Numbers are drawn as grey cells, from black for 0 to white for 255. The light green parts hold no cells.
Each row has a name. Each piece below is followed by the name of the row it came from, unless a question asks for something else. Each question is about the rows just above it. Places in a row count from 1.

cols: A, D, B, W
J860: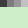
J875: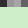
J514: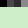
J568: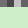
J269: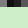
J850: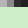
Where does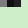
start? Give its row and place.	J269, 1
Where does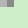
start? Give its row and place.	J850, 1
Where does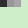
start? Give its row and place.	J875, 1
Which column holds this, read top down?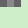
W
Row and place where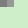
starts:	J860, 2
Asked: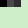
J514
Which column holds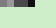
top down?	D

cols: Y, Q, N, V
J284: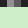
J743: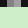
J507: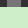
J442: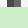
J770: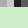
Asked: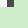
J442
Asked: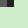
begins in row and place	J284, 3
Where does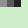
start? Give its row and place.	J284, 2

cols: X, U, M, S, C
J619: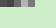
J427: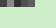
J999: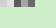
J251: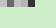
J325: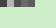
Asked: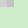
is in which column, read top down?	X
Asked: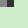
J427
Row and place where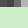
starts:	J619, 1
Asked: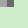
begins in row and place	J999, 4

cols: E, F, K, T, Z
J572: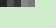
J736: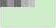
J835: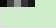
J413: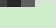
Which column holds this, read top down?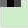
E
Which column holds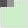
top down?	F
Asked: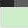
J413
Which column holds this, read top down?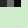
E
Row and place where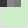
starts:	J572, 3

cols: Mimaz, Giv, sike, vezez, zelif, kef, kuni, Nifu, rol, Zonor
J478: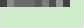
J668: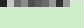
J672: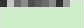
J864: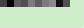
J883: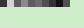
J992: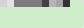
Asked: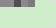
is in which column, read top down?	vezez
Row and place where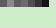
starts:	J883, 3
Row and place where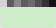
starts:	J883, 2
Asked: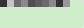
J672

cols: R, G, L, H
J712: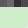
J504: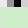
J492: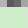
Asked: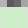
J492
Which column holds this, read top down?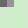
G
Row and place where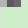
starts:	J492, 1

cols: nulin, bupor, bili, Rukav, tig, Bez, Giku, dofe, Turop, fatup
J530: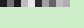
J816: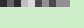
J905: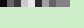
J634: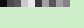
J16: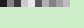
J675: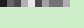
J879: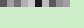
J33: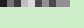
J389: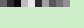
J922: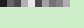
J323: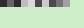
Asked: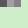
J634
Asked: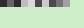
J323
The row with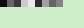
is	J905
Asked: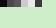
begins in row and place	J634, 1

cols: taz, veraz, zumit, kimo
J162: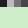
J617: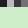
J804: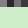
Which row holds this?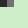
J804
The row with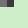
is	J804
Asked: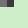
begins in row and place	J804, 3

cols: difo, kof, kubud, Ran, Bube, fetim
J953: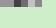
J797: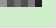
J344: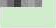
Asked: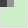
J344
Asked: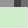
J953
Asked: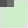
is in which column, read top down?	kof
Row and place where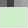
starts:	J344, 2
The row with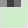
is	J953

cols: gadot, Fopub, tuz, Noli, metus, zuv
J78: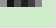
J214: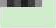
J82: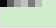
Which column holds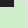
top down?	Noli
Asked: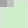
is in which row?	J82

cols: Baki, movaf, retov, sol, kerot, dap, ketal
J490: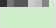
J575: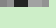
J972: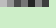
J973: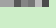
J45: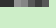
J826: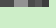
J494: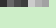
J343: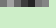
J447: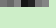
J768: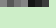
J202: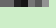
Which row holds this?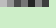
J972
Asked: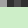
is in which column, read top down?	Baki
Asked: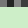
J972
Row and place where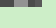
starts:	J826, 1
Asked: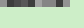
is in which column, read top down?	ketal
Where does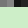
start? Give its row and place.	J768, 3

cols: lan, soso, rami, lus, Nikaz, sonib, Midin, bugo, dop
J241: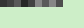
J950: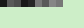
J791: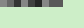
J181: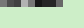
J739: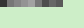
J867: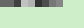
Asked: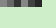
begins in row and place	J791, 1
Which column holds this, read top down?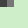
Nikaz
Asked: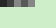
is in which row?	J241
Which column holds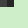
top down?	Nikaz
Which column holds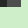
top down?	Midin
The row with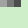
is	J739

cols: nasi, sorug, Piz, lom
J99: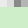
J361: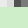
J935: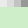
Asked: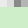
J99
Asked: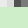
J361

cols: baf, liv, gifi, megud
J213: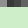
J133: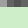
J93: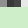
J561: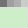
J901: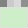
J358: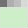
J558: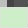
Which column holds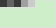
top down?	liv
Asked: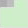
J358
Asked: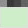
J213

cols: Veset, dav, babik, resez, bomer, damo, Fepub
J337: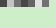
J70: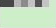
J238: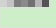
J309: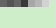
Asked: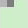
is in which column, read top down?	babik
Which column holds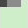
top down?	resez
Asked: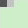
J70

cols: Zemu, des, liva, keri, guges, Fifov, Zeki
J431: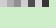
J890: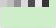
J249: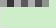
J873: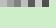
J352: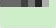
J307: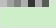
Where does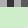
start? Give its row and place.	J307, 4
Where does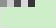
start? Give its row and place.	J431, 3
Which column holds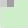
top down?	Zemu
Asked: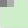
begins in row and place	J307, 3
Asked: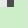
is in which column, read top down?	Fifov

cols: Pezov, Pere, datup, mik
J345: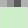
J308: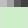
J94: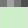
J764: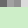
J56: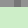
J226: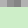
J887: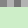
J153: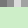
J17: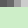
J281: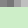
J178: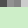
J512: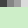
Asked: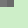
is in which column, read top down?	Pezov
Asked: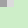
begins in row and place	J512, 3
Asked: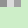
J153
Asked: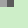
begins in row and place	J308, 2
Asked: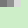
J153
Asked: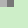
J887
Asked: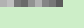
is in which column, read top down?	Pezov

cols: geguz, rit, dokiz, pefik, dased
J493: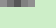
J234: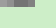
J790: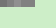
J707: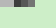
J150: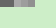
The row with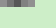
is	J493
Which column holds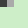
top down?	dokiz
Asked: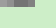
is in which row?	J234
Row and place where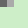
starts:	J150, 2
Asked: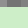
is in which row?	J234
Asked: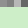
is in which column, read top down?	rit
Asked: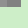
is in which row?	J790

